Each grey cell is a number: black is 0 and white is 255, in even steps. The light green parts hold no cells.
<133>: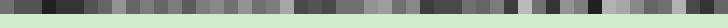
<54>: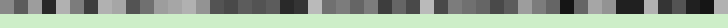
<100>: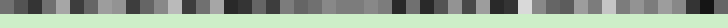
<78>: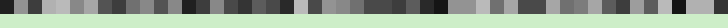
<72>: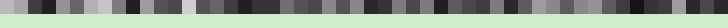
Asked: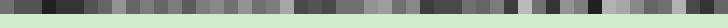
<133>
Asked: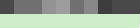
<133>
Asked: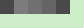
<54>

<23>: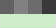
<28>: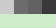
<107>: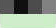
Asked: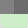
<23>
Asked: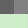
<23>
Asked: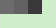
<28>
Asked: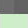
<28>
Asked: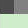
<107>
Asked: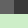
<28>

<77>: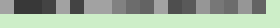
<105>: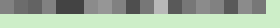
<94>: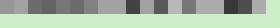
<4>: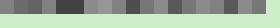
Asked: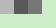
<105>
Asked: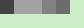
<77>
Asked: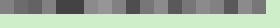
<4>
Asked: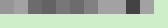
<94>

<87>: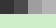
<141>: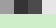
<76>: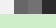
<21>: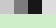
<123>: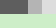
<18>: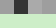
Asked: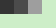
<87>
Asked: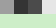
<141>
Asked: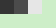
<141>
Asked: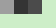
<141>
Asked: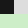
<21>

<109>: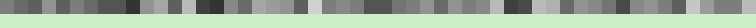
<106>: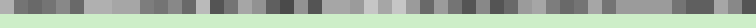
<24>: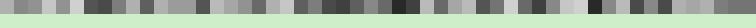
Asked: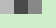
<24>
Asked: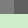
<109>
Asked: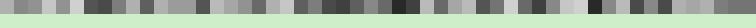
<24>
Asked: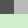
<24>
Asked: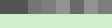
<109>

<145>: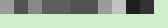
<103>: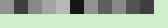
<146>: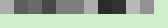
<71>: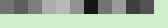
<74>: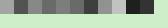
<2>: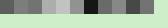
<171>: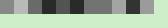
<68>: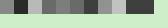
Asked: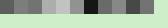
<2>
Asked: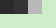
<146>
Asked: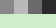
<171>

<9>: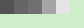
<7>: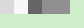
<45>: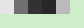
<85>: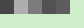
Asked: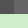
<9>
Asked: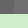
<9>
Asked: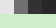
<45>
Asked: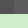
<85>
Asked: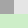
<9>

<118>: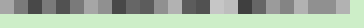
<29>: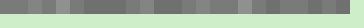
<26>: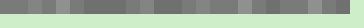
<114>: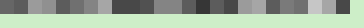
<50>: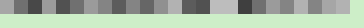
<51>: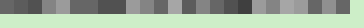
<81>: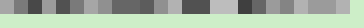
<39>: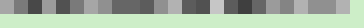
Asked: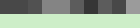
<114>
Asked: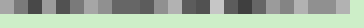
<39>

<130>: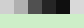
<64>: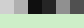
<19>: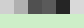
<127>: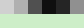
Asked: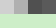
<19>
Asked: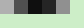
<127>
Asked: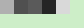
<19>
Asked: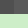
<19>
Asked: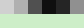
<127>

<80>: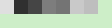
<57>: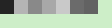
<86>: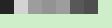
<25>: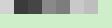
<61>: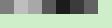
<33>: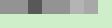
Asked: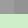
<86>
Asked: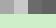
<57>
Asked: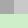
<57>
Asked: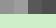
<86>
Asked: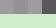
<86>

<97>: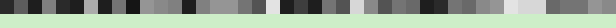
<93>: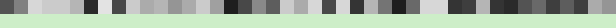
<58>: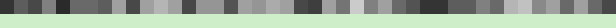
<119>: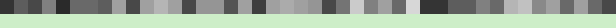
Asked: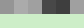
<58>
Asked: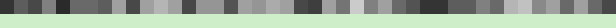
<58>

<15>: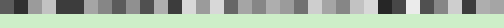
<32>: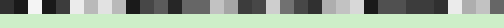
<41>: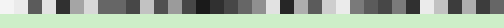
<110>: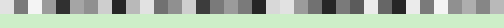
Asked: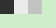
<41>
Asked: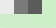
<41>
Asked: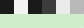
<32>
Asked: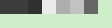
<32>
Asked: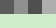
<15>

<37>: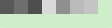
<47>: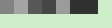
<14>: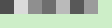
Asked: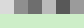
<14>
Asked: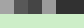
<47>
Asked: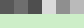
<37>

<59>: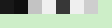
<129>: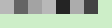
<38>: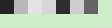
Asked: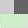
<38>
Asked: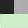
<129>
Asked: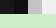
<59>
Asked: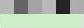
<129>
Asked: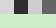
<38>
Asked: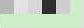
<38>

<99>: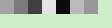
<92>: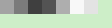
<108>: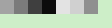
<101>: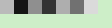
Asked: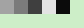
<99>
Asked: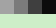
<108>
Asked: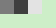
<99>
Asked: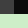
<108>
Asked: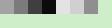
<108>
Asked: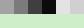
<108>

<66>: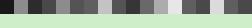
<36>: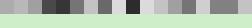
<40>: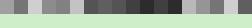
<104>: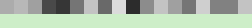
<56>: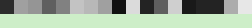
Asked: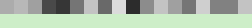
<104>
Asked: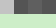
<40>
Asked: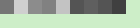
<40>
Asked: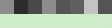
<66>
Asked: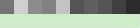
<40>

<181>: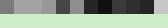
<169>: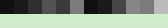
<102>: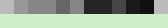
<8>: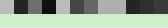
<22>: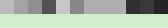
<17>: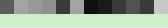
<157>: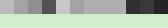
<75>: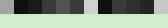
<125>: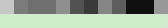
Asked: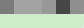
<181>
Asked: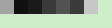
<17>
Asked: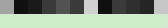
<75>
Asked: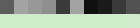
<17>
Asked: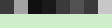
<17>
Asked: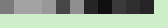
<181>
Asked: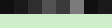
<169>

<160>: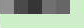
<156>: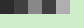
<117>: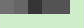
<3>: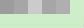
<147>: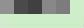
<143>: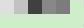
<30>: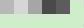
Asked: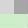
<30>
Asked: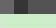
<117>
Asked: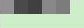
<147>
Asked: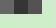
<117>

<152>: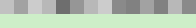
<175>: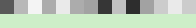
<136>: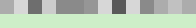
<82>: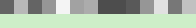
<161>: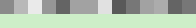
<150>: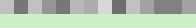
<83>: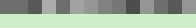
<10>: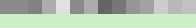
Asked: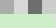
<136>
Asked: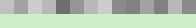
<152>
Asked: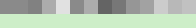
<10>
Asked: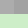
<175>
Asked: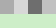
<150>

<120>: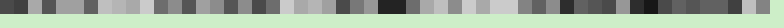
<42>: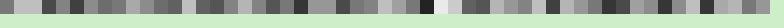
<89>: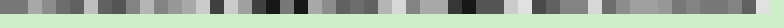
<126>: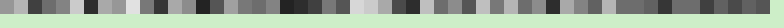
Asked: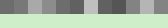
<42>
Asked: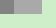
<89>

